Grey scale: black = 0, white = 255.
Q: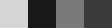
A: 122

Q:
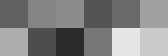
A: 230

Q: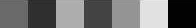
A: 224

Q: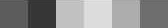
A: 172

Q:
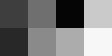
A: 172

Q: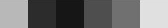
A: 112

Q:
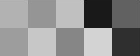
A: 211

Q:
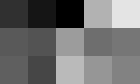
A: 150

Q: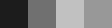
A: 193

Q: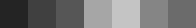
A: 133
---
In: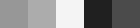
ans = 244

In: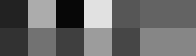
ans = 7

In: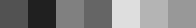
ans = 128

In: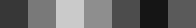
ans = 202

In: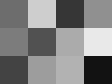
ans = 54

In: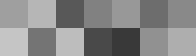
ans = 88

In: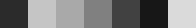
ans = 169

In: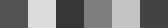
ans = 53
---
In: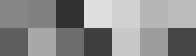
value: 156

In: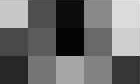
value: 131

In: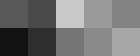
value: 138

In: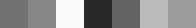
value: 186

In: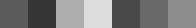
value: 106

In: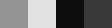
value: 13
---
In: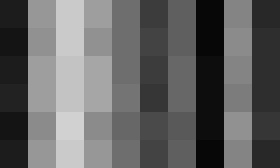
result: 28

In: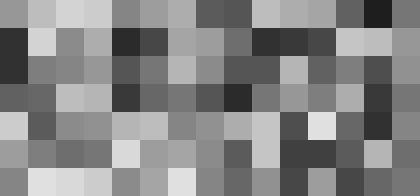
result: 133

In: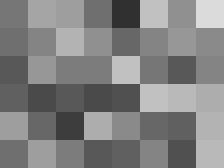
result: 111

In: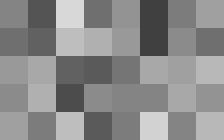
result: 160

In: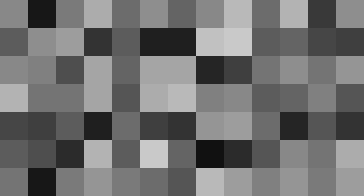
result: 116

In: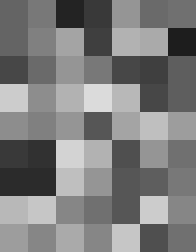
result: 157

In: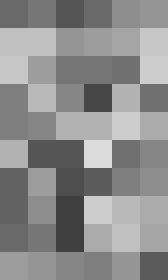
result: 157

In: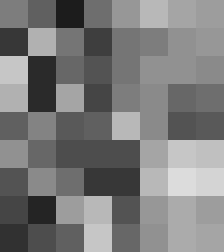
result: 49

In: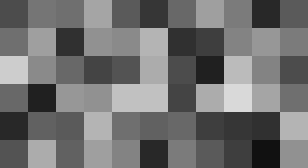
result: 83
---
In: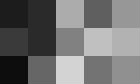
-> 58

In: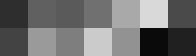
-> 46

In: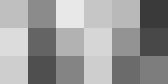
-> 220

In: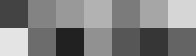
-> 67

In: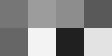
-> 118

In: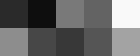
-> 42

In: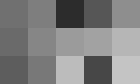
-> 106
